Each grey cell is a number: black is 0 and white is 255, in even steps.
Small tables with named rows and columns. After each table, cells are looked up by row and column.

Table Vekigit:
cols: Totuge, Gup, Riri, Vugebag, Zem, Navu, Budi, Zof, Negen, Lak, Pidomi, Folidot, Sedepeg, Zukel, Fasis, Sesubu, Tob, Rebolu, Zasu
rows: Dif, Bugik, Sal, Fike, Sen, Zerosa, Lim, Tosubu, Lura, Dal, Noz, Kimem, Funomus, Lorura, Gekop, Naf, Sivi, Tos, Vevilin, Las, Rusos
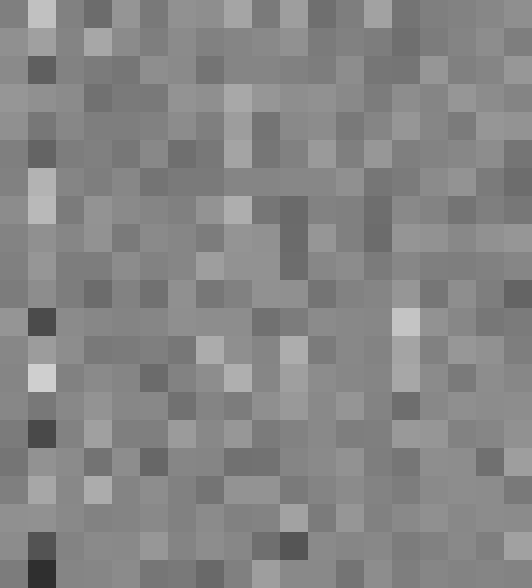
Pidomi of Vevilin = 162
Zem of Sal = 118
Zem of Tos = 132
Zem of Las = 137
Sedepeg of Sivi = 146
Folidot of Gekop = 137
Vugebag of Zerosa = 128
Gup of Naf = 73
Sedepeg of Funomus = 136
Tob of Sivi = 141
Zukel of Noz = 133
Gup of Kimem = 75
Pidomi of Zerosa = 129
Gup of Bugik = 160
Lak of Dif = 122
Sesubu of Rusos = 134
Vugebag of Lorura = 138
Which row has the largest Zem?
Dif

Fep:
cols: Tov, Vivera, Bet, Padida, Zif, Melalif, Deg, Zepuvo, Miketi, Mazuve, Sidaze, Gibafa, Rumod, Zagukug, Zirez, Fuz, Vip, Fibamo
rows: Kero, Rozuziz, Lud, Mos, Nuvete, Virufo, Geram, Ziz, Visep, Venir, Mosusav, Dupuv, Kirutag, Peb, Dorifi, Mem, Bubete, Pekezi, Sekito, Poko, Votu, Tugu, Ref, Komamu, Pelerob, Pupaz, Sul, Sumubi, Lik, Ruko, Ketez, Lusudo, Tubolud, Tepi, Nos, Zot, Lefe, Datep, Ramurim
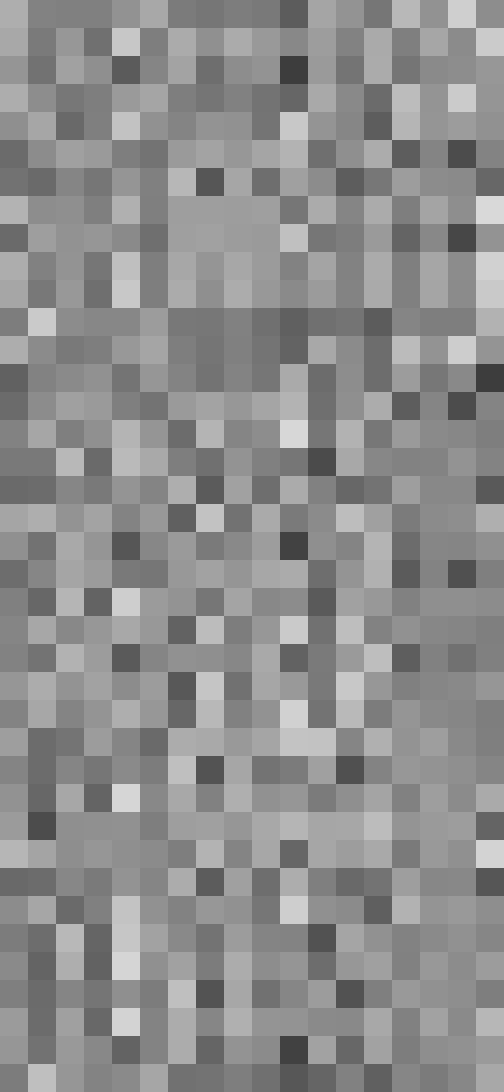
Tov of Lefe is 155
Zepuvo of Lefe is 134
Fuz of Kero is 146
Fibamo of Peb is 61
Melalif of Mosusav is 126
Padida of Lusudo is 122
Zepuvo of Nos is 124
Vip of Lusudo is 136

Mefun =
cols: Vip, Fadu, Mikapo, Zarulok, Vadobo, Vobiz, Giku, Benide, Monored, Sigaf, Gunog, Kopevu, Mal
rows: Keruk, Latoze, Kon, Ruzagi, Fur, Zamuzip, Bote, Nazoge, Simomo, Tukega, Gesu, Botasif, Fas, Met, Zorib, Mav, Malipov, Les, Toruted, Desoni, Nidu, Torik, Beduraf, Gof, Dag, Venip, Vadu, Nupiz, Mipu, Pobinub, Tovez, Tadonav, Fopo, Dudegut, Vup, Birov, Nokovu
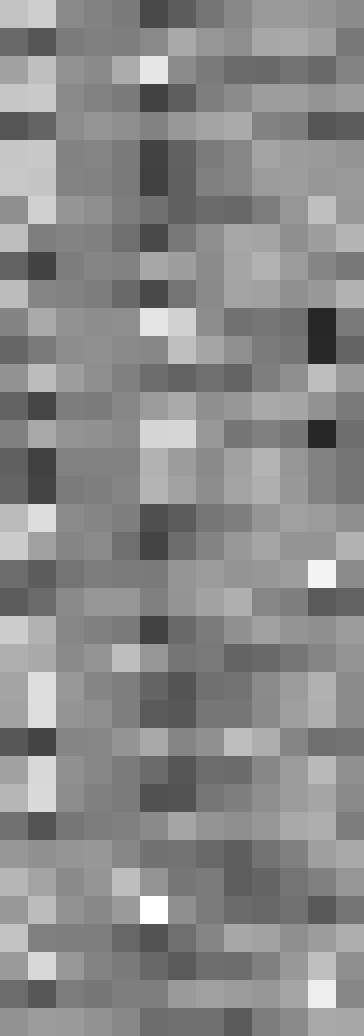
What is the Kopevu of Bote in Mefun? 150
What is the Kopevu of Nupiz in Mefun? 185
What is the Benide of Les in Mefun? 141
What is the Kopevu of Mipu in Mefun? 165
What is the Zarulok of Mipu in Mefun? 128
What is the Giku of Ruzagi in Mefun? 94
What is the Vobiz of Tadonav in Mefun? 147
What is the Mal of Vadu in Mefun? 115
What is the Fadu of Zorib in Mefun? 69
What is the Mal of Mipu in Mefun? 137
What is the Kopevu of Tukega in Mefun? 133

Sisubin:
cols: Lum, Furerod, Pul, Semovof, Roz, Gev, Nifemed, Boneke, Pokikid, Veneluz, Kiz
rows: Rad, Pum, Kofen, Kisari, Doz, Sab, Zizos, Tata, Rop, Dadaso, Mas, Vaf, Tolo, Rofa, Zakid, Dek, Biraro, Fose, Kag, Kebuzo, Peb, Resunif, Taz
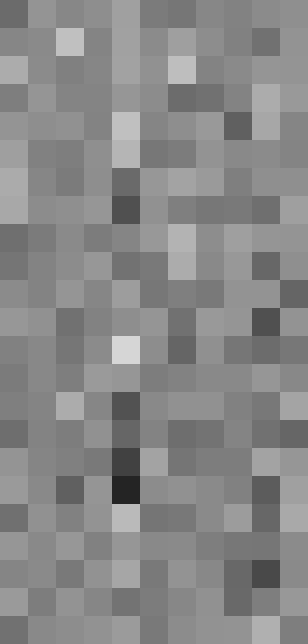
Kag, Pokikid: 156
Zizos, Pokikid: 127
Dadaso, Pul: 140
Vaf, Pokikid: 149
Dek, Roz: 102
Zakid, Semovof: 134
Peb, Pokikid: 104
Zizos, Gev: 151
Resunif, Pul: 147
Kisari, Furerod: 149
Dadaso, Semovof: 151
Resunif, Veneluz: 126
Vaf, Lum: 151
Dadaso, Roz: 114
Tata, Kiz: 159
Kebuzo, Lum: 150
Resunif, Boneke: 145

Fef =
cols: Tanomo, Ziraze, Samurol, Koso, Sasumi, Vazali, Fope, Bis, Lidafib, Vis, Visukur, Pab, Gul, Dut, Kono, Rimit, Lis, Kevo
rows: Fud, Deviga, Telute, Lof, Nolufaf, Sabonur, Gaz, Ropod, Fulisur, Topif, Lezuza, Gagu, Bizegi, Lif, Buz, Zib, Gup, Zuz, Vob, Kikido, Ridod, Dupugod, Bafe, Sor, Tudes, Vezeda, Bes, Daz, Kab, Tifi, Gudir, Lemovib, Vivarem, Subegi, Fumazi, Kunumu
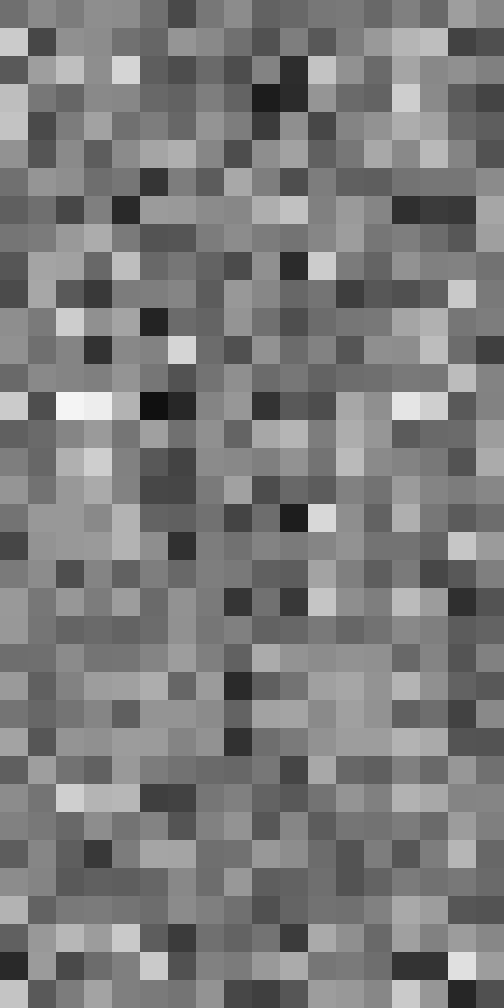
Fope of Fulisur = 85
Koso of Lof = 137
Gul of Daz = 103
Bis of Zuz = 122
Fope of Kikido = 48
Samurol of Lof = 102
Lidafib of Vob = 68
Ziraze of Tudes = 96
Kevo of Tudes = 88
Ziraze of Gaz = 149
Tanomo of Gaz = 112
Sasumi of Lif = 148
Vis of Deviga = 81
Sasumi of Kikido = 179
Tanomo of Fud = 111
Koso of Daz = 97
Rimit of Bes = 170
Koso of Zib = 154
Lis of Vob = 91
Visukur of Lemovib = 98

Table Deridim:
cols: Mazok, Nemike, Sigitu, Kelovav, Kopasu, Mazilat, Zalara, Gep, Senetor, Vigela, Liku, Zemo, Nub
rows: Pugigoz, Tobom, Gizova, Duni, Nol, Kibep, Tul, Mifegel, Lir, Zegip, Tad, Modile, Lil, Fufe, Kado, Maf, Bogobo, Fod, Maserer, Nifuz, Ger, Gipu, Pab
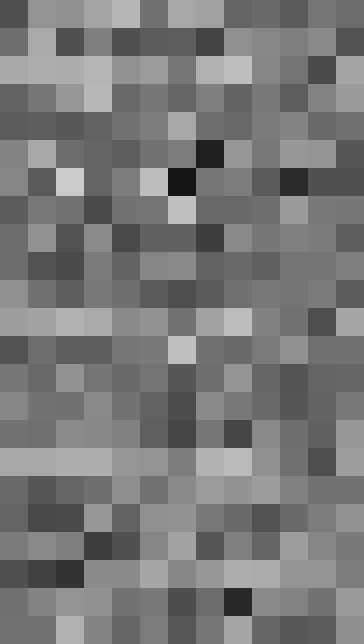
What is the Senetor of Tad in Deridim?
113
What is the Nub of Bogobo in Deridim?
157
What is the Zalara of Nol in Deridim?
167
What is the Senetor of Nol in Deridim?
104
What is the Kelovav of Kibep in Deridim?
100
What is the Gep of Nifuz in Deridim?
86
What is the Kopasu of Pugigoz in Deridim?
182
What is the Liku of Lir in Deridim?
128
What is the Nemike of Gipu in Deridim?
131
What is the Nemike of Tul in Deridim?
90
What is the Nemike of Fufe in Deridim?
104
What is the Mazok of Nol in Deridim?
92
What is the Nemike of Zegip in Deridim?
83
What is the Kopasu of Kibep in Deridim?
94
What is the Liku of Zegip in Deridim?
117
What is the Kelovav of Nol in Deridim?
98
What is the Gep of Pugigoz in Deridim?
161
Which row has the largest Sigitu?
Tul

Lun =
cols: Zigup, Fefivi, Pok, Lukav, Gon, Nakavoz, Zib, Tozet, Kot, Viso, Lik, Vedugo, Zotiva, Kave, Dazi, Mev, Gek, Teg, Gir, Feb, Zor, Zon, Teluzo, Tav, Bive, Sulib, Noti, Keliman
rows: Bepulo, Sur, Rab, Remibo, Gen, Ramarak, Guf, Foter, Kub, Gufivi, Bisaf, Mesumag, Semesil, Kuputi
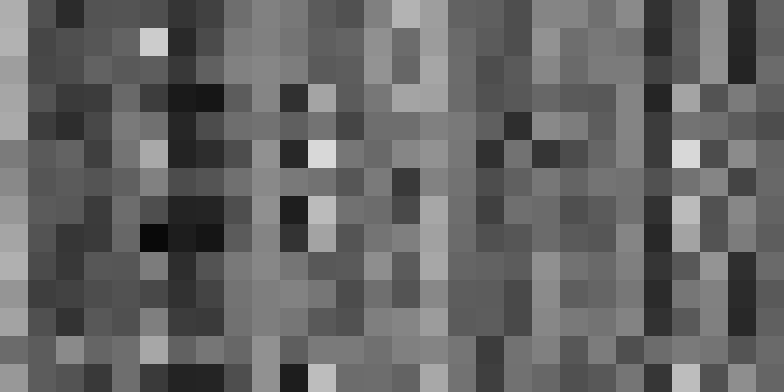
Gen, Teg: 95
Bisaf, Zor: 94
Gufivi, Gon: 86
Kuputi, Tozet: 36
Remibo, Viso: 133
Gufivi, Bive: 88
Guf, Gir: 96
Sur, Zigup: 178
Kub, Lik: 51
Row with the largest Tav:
Semesil

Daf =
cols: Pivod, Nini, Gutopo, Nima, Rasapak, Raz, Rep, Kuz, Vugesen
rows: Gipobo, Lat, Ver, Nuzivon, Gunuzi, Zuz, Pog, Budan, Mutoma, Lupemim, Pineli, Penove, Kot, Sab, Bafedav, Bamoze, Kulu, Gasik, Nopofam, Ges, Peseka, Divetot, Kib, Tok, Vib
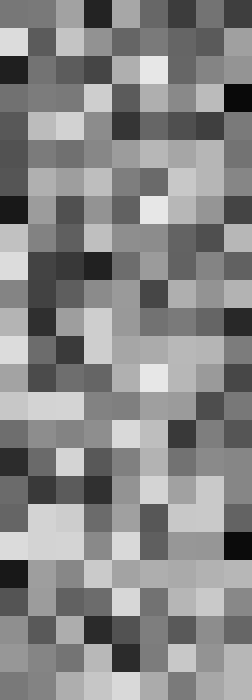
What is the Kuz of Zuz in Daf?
182
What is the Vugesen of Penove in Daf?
40
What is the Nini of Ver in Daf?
115
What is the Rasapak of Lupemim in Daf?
109
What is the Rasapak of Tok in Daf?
43
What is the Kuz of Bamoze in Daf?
126
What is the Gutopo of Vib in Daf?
174
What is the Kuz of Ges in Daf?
150
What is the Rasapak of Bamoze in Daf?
217
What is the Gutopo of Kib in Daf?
173

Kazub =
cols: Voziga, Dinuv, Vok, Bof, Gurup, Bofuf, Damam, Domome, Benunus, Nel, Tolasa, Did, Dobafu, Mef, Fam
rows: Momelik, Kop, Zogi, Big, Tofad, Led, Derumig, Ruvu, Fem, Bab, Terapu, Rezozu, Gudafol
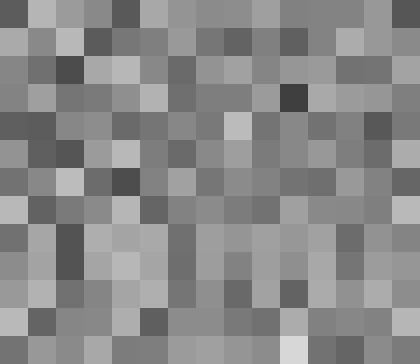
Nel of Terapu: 162
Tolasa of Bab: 143
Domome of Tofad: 121
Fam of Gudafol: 123
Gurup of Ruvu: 182
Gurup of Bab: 183
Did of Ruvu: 137
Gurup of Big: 143
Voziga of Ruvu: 184
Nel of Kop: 128
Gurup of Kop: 119

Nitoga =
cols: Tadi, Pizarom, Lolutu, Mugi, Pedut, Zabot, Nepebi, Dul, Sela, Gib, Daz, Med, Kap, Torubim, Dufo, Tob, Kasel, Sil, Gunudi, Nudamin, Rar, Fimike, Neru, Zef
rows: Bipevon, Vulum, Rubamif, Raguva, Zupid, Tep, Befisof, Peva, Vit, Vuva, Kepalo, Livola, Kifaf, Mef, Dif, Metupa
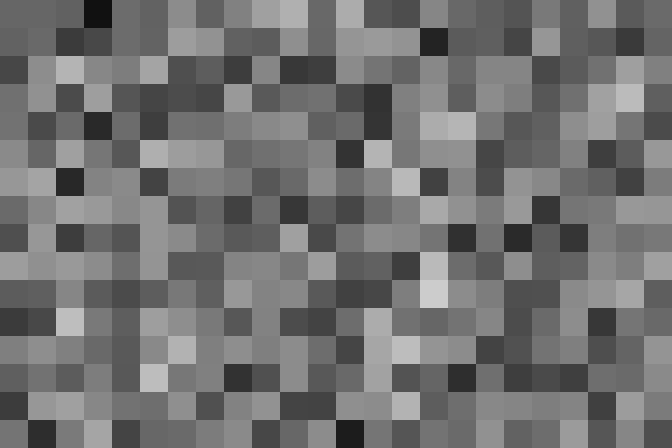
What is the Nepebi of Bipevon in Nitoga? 140
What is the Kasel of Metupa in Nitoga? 106
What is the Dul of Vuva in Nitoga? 89
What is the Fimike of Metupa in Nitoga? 86
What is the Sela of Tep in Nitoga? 103
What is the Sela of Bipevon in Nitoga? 129
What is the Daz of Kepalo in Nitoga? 136

